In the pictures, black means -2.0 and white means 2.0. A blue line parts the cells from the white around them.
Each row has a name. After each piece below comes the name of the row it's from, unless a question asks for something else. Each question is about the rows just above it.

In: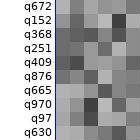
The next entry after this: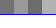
[0.2]
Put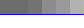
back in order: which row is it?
q251
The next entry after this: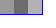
[0.2]
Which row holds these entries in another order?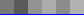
q630
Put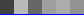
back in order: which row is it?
q970
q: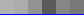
q665

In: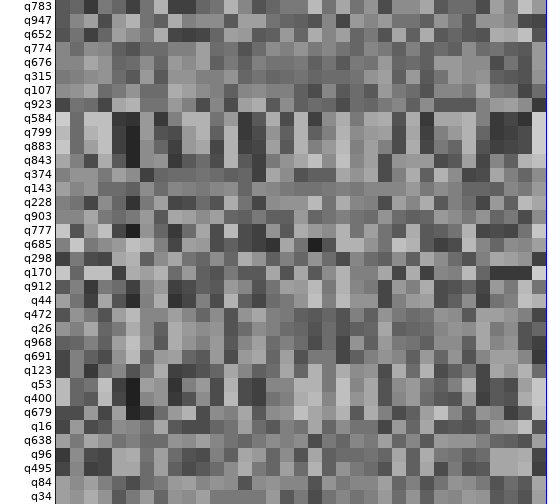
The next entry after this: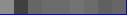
[-1.0]
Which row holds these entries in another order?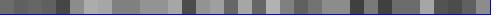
q374
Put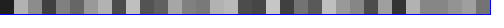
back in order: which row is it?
q53
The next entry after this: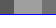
[-0.4]
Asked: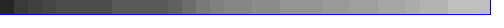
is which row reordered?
q843
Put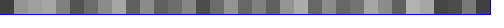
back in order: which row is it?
q298

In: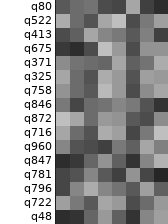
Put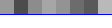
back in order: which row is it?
q758
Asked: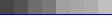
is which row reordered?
q716
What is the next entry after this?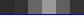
[0.1]
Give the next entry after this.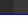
[-0.4]
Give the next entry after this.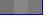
[-0.7]
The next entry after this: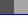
[1.0]
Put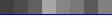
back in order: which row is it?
q413

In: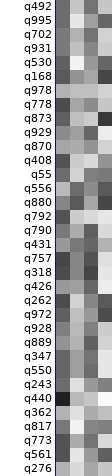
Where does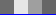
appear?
q995
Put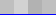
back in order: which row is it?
q978
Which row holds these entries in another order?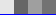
q347

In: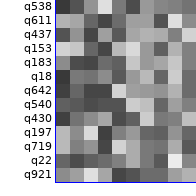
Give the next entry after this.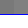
[1.0]
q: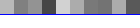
q719
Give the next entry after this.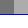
[-0.6]
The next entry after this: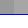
[1.1]
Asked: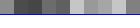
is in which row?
q183
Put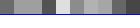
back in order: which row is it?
q611

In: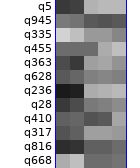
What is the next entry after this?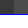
[-0.1]
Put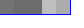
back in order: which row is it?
q668
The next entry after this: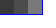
[0.0]
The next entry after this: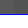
[-0.6]

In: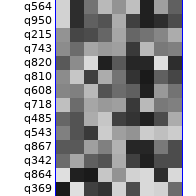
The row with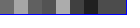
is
q342
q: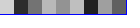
q564

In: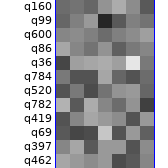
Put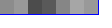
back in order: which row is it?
q462
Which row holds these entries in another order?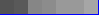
q397

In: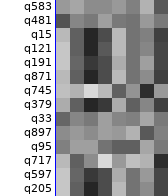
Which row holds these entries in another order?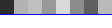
q717
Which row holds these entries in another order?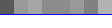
q583

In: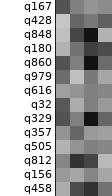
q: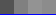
q167
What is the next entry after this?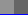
[0.4]
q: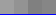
q616

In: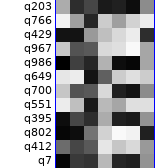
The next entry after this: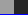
[1.2]
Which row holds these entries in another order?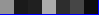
q395
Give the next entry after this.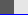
[1.1]

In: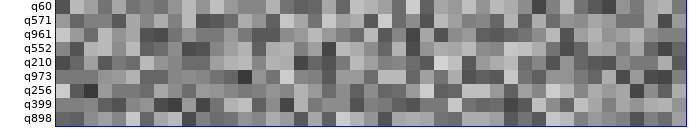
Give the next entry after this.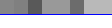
[-0.4]
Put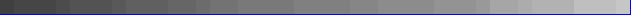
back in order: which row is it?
q399
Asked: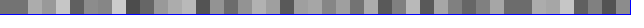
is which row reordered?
q898
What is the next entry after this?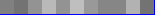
[-0.5]

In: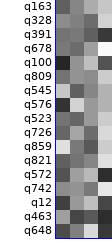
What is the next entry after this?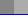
[1.1]
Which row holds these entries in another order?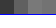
q391
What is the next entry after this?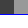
[1.0]
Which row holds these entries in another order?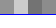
q809
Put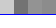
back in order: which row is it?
q809
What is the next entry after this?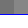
[1.5]

